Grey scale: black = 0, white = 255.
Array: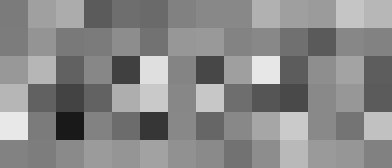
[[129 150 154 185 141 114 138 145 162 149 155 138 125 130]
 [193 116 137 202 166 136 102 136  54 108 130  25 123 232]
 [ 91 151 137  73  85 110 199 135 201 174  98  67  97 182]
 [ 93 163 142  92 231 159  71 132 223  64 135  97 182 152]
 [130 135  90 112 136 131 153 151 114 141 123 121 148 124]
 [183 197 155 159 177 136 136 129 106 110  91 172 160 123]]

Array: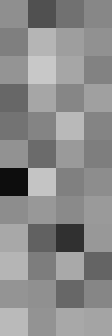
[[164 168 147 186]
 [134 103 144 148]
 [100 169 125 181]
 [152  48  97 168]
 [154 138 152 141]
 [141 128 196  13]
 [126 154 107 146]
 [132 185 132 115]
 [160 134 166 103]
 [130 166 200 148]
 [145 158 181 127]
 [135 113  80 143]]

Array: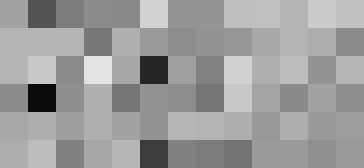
[[154 144 154 154 115 123 129  60 182 167 129 188 174]
 [157 153 173 152 174 179 181 147 162 176 158 174 169]
 [141 161 138 164 200 117 141 147 117 176 142  12 140]
 [181 147 188 175 209 130 159  39 167 227 139 200 180]
 [140 173 179 168 150 147 141 154 176 119 180 179 179]
 [193 203 179 192 191 149 148 210 137 139 124  84 162]]

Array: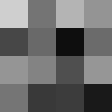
[[ 25  60  57 117]
 [150  79 131 149]
 [107  14 105  71]
 [148 180 116 207]]

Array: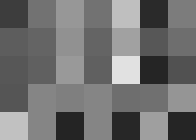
[[ 37 159  39 133  36 133 193]
 [149 112 110 133 127 133  85]
 [ 81  37 225  96 153  96  87]
 [110  87 161 100 145 100  93]
 [124  42 191 114 151 114  61]]

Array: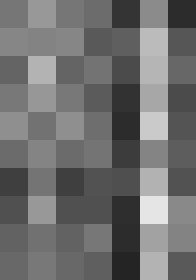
[[ 89 179  36  95 104 120 104]
 [131 162  44 119  98 113  98]
 [137 229  46  80  80 152  80]
 [ 82 178  79  82  63 116  63]
 [ 93 132  60 116 107 132 107]
 [ 84 202  44 110 143 114 143]
 [ 75 167  50  91 120 151 120]
 [103 181  75 115 100 179 100]
 [ 86 187  95  89 134 131 134]
 [ 44 139  52 108 118 152 118]]

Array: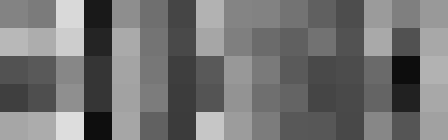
[[161  85 135  72  87  88 124 156 198  59  97 166  14 221 172 166]
 [168  33 100  73  69 100 111 147  84  60 124 162  53 143  78  63]
 [178  13 106  76  73  90 122 152  89  62 119 164  53 135  89  82]
 [168  81 169  82 114  96 107 127 166  73 116 170  36 205 173 184]
 [153 127 155  77  96 115 130 132 178  69 111 142  25 217 123 131]]

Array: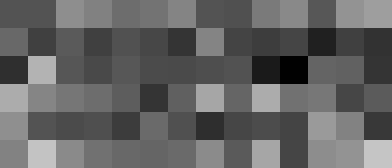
[[197 147 141  69 166  90 139 106 101 104 113 138 195 130]
 [ 56 130 154  68  76  70  46  80 106  60  79  75  83 143]
 [ 91  70 119 113 172 101 166  96  52  93 109 118 133 172]
 [ 52  97 100   1  26  82  78  74  75  87  73  86 179  47]
 [ 50  64  32  69  61  68 132  52  71  81  64  90  64 104]
 [158 147  87 137 122  80  83 132 115 109 129 142  83  83]]
